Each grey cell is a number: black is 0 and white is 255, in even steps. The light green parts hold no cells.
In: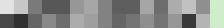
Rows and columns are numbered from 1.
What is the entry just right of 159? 130
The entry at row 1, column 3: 122
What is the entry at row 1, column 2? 199
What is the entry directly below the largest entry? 72
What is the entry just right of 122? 87
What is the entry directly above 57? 193
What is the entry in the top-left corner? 226
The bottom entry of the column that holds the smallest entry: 49
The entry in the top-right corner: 143

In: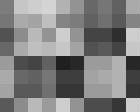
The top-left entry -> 124
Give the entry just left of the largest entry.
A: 206
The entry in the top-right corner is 170
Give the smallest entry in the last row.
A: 54
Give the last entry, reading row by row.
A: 206
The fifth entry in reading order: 178
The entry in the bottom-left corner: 89
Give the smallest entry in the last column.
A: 39
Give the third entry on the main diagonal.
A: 185
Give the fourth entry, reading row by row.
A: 212
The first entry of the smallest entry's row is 155
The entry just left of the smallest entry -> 97
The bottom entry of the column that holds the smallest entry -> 206
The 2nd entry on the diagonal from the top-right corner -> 89
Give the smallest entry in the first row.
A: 97
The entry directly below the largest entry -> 191

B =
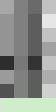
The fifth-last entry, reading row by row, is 173
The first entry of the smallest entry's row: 45
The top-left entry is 167
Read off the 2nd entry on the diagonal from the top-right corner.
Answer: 93
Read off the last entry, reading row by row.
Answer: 208
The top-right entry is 194
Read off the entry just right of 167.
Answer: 128

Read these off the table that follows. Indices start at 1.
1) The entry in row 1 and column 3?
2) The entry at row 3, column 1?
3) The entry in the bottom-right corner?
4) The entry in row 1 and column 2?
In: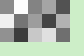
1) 131
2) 145
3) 111
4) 253

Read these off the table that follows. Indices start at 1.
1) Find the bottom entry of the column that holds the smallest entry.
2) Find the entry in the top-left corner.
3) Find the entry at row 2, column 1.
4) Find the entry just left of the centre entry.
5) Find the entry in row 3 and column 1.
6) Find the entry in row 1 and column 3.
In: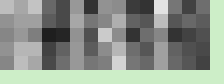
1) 73
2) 189
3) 146
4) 80
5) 134
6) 195

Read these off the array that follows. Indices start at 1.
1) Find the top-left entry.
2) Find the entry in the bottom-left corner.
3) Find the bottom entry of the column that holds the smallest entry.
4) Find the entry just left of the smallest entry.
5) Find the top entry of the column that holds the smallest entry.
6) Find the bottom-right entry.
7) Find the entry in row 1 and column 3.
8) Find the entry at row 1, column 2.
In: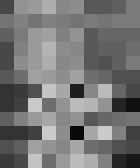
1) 72
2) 58
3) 187
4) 141
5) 141
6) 22
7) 154
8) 147

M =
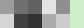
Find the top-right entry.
143
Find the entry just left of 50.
64
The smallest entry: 50
